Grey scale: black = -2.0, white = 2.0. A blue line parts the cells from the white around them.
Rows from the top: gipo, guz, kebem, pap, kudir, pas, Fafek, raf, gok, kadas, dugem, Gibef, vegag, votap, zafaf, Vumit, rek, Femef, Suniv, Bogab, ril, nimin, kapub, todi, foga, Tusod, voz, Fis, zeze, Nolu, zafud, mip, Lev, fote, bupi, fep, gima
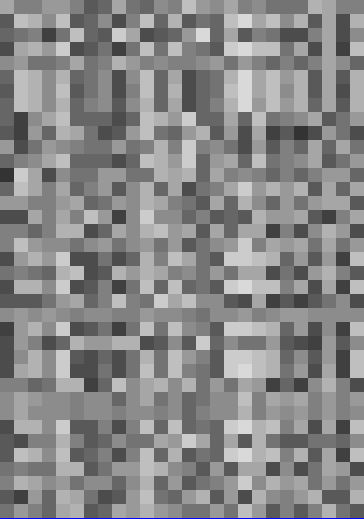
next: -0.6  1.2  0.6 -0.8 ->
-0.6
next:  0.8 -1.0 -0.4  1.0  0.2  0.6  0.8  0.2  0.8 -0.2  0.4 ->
-0.2
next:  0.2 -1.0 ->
1.0
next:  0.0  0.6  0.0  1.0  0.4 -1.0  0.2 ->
1.2
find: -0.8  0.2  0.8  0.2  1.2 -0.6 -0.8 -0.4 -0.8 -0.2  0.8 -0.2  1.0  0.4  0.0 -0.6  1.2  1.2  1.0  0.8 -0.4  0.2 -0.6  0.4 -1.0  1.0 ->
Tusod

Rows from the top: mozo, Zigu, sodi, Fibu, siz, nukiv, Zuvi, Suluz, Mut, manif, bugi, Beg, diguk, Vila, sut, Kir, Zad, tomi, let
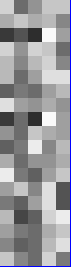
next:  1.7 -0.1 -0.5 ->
0.5
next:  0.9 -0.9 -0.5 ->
1.3
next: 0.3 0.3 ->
0.7
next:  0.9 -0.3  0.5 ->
1.5
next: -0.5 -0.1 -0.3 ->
0.5
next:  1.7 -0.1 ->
-0.5

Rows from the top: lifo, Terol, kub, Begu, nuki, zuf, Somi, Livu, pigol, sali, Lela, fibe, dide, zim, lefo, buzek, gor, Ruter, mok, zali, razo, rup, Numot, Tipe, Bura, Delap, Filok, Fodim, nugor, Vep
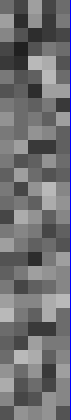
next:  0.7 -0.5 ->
0.1
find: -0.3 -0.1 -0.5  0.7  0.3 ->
lefo
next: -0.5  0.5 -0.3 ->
-0.7
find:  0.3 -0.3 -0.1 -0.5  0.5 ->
pigol
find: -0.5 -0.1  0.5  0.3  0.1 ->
zali

